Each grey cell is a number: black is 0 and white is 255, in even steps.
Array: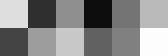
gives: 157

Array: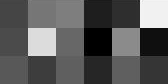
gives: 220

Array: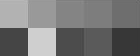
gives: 207

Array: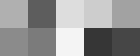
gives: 123

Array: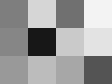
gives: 23

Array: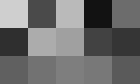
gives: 172

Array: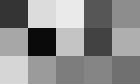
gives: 10
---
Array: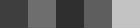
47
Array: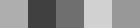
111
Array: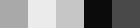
198
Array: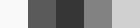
54
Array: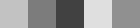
65
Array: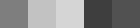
213
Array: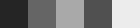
169
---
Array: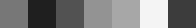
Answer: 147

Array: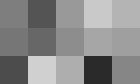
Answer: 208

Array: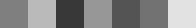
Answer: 151

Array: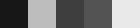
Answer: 189

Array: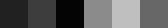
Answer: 4

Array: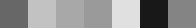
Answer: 154
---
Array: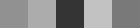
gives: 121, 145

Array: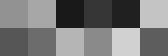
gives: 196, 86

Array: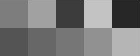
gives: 39, 84

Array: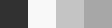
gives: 167, 49

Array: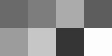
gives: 93, 156

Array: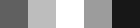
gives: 23, 96

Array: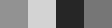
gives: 118, 146

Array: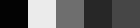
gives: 70, 3

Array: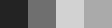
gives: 170, 35
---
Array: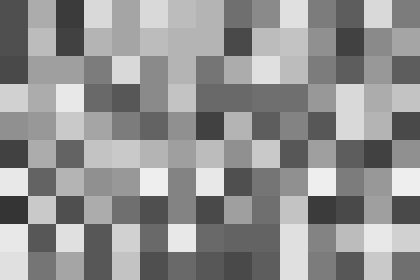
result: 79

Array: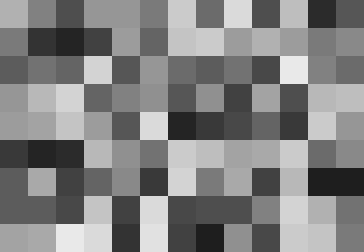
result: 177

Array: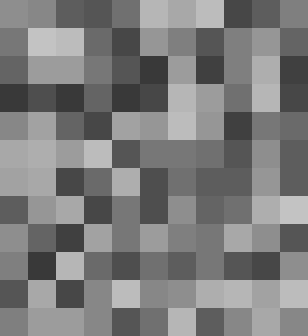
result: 142

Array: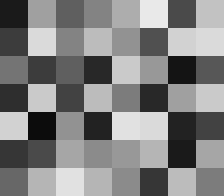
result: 26

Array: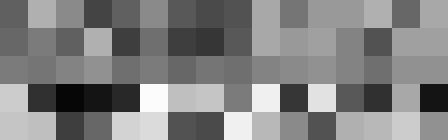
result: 96

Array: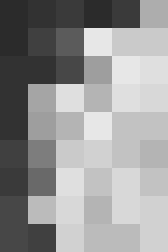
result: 43

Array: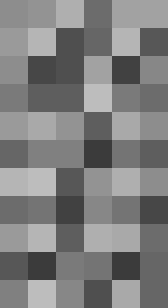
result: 141

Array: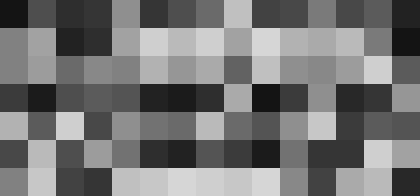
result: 20

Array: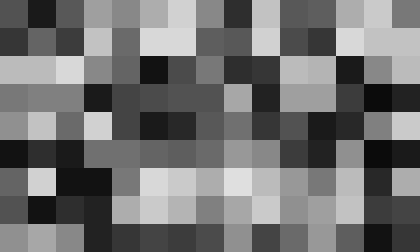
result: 82
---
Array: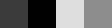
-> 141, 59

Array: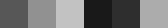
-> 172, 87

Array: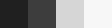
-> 247, 32

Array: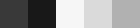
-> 177, 57

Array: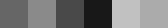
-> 171, 102

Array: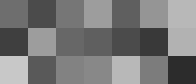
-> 184, 200

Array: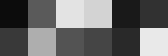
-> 49, 57
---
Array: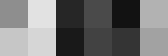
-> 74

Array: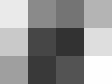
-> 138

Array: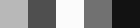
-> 251

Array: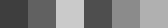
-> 78

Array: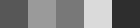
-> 120

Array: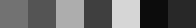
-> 214

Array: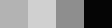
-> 208
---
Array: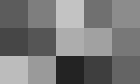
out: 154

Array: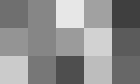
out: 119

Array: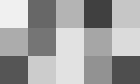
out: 204

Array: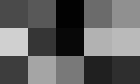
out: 165

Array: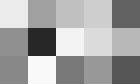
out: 249

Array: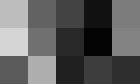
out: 174

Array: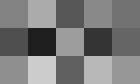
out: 204
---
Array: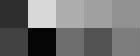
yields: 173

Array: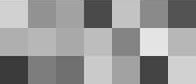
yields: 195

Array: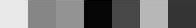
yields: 71

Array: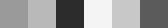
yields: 244

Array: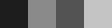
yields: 138

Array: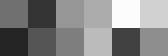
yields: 172

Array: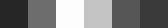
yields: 195

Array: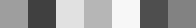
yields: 247

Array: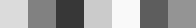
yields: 249
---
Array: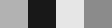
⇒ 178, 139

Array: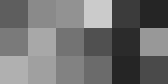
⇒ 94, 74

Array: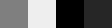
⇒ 127, 38

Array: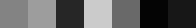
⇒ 131, 23

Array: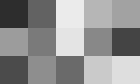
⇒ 45, 222

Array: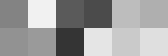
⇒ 131, 223

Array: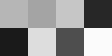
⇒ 182, 251

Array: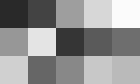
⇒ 41, 186

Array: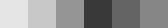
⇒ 229, 134
